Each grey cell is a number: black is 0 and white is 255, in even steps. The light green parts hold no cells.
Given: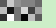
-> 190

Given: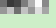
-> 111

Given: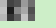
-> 195

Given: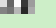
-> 222

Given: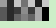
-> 88

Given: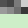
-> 81

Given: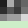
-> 46
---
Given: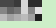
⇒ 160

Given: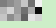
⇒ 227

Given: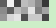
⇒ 202

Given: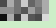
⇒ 74

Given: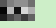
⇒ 59

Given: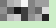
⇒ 173

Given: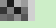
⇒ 85
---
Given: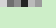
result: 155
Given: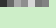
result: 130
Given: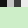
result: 236
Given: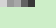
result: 55
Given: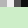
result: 15
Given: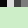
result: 124
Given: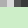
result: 57
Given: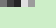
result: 156
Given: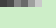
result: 202
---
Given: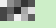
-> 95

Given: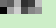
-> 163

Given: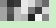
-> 92

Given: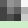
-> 122

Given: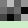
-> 82

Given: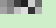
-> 135
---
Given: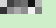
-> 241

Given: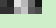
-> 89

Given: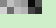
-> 68

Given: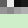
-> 161

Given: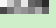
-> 172

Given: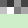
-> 125

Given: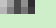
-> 116
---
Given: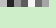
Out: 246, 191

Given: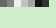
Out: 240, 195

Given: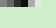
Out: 230, 173

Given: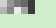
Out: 235, 208

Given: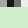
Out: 237, 165

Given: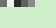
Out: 242, 139

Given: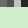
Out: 193, 108

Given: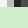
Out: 245, 187

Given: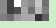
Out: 254, 199

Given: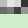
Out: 228, 215
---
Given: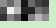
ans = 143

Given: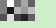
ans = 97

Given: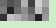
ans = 152

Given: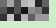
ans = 154

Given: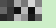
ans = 91

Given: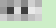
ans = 207

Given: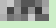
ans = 100

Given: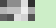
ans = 84

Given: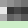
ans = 86
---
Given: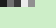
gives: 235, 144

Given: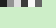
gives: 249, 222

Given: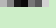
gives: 210, 183

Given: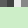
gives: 234, 136

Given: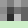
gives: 192, 168

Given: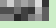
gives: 220, 207

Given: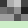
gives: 198, 173

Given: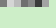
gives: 213, 187

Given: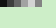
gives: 211, 162
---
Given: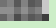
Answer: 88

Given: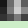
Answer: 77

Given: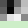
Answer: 228

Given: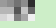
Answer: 127

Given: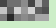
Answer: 124

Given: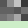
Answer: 130

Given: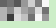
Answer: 114

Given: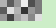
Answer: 193

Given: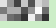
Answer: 238
